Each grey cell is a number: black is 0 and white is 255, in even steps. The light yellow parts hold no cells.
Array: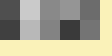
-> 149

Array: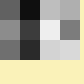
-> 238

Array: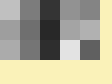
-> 164

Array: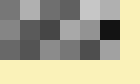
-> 147

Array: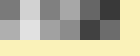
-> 102

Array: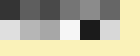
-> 139

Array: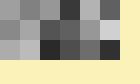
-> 151

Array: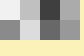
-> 63
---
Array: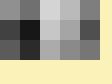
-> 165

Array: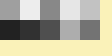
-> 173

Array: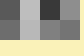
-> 128

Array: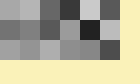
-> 34

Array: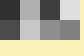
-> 142

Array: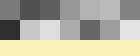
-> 157

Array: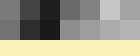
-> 171

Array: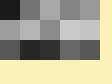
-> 202
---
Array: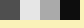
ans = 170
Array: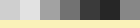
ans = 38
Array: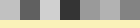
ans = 178
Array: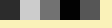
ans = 2
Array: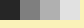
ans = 176
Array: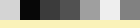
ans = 238
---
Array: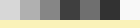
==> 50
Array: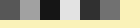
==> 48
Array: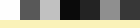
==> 143
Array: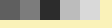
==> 188
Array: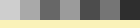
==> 117
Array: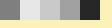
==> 161
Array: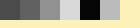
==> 5
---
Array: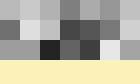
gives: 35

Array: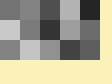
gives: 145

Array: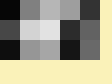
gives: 166

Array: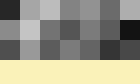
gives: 92

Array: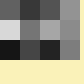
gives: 35

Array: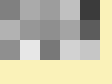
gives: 120

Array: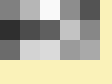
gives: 218
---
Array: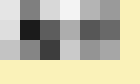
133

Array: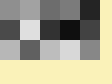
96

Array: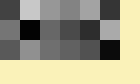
144

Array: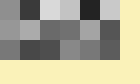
72

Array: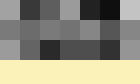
100

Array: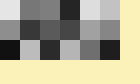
188

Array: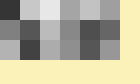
66

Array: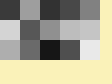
106

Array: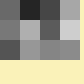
151
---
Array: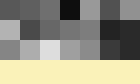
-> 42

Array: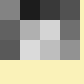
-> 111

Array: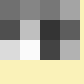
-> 93

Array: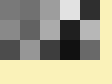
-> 183

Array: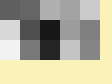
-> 128

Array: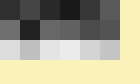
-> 83

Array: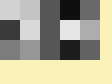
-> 173
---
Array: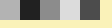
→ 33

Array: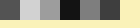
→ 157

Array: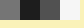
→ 117

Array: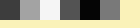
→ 245

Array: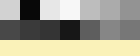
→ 23

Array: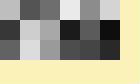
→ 154

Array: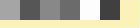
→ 136

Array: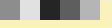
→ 225

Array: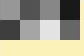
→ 62

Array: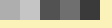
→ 197
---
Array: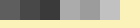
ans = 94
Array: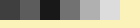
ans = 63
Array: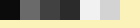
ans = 11
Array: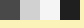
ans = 73
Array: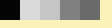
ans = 5
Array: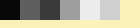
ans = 8
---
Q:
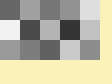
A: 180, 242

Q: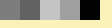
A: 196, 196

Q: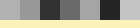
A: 107, 196

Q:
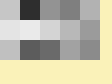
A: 212, 234

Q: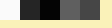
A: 4, 250

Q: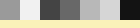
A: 104, 241

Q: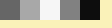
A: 246, 246

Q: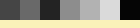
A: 141, 218

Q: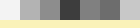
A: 61, 243

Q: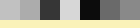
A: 215, 215
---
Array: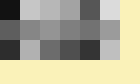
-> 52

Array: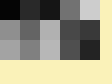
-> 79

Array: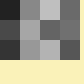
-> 179

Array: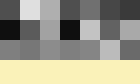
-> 187

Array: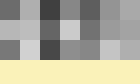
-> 196

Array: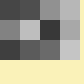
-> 106
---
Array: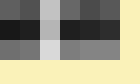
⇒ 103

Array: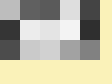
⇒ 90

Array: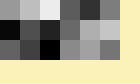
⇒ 92

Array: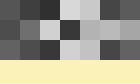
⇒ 201

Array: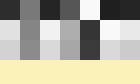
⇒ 249

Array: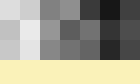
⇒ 58

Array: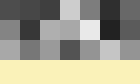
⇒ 125

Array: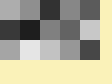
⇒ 50

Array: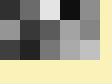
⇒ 228
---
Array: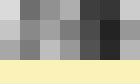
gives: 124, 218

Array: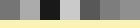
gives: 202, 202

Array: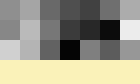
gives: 59, 236

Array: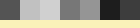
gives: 119, 208

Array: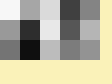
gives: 232, 247

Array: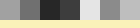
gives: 61, 229

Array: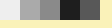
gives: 138, 238
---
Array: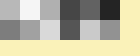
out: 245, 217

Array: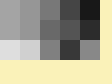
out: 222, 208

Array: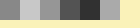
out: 200, 170

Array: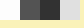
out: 253, 224

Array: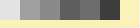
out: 227, 159

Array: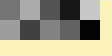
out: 200, 171

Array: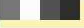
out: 251, 118

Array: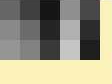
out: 197, 176

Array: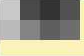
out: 201, 187
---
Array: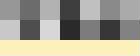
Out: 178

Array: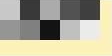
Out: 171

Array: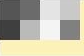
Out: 228

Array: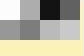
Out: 19

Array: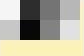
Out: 116

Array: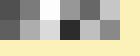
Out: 253
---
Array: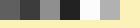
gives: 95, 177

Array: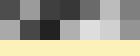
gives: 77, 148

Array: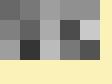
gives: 104, 83

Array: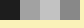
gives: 29, 136

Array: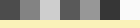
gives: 76, 250

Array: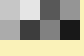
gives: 198, 24

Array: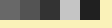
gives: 104, 32

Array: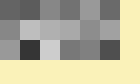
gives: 100, 79

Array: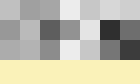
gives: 192, 60
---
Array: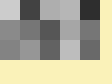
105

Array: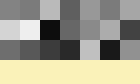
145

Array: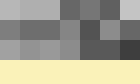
62

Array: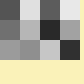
48

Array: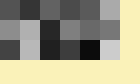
204

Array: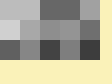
61
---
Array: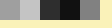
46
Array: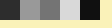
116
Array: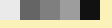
127
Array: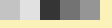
53
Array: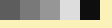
150
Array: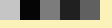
124
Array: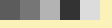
179
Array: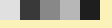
136
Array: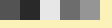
231
